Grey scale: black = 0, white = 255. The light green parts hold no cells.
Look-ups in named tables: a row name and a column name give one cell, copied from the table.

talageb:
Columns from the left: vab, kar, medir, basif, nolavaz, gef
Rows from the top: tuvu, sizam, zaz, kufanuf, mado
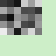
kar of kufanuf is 101
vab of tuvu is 58
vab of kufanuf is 147
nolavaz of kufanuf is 63
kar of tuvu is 45
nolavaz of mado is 214
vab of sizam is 170
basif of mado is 154
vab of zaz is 61
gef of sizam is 51
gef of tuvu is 215
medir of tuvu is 21
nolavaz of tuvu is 158
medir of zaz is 147
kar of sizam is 120
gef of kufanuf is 154
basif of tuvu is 203
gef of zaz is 143
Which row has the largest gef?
tuvu

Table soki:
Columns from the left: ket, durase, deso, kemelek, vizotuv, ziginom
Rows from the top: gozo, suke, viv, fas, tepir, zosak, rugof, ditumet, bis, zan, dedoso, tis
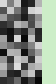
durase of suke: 202
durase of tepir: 16
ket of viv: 156
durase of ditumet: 179
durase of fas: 66
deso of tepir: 63
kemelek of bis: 180
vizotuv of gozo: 39
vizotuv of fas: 75
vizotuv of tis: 64
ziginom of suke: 220
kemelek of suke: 43

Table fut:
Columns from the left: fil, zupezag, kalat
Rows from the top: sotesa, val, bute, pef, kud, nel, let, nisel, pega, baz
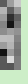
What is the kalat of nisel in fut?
115
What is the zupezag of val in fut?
96
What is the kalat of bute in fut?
94
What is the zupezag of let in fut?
180
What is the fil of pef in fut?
132
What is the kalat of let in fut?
121
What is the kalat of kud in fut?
146
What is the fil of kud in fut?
141
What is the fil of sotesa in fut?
93
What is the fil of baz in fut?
88
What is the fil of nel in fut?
190
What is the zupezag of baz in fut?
86
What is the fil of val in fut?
181
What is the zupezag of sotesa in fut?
158
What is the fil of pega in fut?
89

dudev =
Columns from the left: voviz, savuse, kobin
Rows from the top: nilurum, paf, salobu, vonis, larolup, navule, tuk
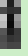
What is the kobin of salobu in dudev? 151
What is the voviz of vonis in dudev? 185
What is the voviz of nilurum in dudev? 181
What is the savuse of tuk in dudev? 69
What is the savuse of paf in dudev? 47
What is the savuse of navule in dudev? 52
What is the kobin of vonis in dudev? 136
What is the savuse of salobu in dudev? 16
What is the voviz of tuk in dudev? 82
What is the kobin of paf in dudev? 51
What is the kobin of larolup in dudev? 56
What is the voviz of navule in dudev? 76
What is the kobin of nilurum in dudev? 143
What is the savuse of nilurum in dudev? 31
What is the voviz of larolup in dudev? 87
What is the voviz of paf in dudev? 72
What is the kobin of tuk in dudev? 70

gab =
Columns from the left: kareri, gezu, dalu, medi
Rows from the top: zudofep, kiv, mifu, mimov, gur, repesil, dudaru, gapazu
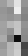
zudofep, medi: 148
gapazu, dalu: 204
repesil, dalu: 13
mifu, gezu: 147
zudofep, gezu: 181
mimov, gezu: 184

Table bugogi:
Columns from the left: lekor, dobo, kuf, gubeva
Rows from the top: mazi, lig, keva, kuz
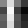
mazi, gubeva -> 57
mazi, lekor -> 134
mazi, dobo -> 220
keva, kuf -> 85
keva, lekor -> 99
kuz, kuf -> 80
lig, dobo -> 247
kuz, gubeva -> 44
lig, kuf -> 57
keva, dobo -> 231

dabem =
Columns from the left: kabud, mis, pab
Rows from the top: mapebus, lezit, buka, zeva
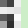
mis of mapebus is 64
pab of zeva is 233
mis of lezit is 231
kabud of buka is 89
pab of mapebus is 239
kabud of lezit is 237
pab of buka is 251
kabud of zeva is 163
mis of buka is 62
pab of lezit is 226
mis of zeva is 48
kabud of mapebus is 106
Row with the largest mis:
lezit

